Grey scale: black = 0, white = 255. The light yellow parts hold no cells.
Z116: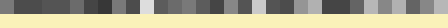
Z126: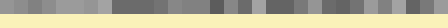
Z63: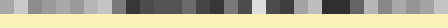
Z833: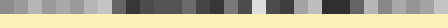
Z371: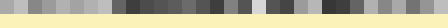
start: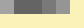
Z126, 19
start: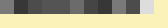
Z63, 9
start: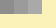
Z63, 3

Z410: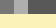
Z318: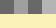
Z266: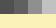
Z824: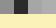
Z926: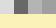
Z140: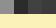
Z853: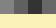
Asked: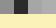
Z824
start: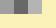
Z318, 2
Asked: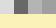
Z926
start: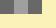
Z318, 1
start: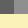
Z266, 2
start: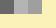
Z926, 2

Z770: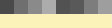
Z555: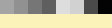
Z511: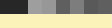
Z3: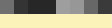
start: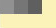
Z555, 2
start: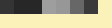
Z3, 2
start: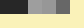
Z3, 3
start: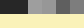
Z511, 1

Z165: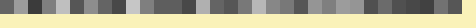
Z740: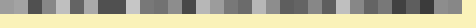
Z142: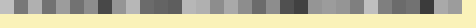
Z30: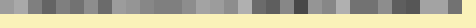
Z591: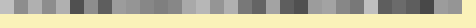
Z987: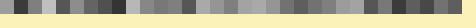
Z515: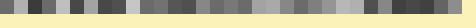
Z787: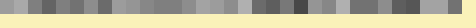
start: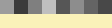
Z165, 2
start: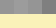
Z142, 23
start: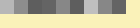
Z740, 19

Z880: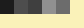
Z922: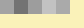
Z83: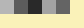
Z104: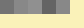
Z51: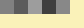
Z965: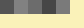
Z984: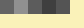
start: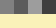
Z51, 1
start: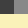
Z51, 4
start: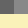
Z104, 4
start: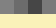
Z965, 2
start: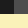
Z880, 1
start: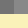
Z104, 1

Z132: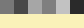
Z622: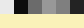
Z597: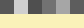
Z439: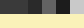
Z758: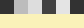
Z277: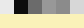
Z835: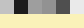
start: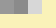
Z277, 4
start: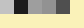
Z835, 1

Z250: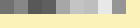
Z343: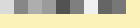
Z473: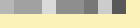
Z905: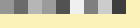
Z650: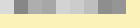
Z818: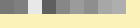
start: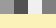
Z905, 4
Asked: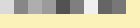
Z343

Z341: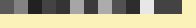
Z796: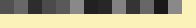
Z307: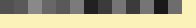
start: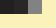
Z796, 7
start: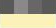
Z307, 2
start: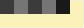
Z307, 8
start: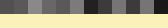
Z307, 1
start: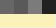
Z307, 4
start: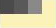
Z796, 4

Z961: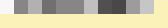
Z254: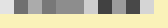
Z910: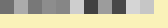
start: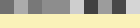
Z254, 2
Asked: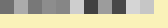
Z910
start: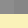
Z910, 4
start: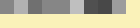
Z961, 2
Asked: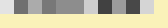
Z254
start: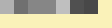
Z961, 3
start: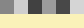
Z910, 5

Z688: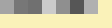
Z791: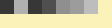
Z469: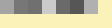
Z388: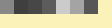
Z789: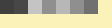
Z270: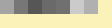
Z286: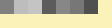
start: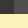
Z791, 3
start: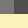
Z286, 6
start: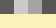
Z388, 4
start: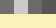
Z469, 3

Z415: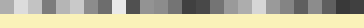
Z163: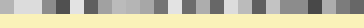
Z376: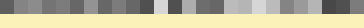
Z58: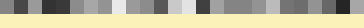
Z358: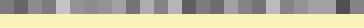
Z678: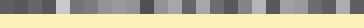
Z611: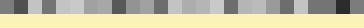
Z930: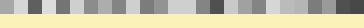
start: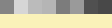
Z930, 19
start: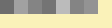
Z358, 16

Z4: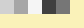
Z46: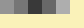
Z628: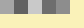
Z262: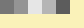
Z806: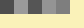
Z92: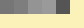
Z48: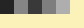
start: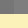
Z92, 1
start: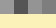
Z806, 2
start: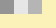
Z262, 2
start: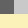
Z628, 2
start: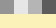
Z262, 2
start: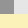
Z262, 2

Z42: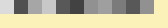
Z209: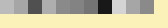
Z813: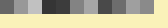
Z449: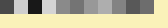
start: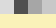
Z42, 1
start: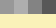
Z449, 7
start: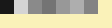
Z449, 3
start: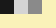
Z449, 3
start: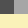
Z42, 2

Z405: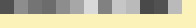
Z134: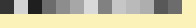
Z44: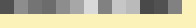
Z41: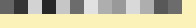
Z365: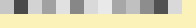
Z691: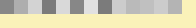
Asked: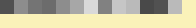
Z405
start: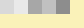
Z365, 7
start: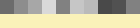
Z44, 4
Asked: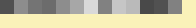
Z44
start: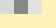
Z691, 5
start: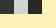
Z41, 2

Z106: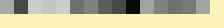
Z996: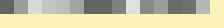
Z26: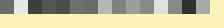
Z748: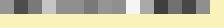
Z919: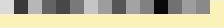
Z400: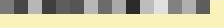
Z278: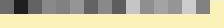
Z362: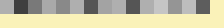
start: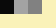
Z106, 10
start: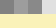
Z26, 9
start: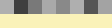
Z362, 1
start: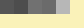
Z26, 4
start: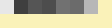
Z26, 2

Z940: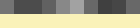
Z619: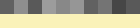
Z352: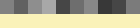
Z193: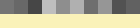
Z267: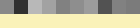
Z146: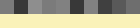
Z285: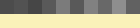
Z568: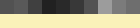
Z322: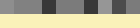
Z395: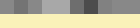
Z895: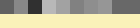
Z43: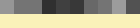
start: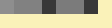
Z322, 1
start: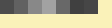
Z940, 3
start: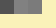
Z267, 8
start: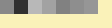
Z895, 2

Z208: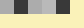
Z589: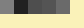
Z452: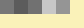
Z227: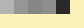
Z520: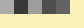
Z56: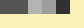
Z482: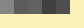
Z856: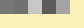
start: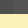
Z589, 3
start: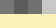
Z452, 1

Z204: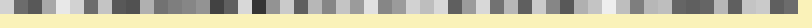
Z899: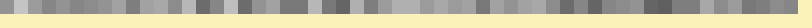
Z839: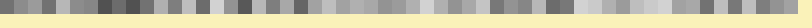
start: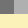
Z839, 11
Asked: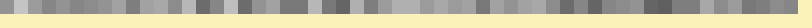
Z899
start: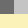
Z204, 7

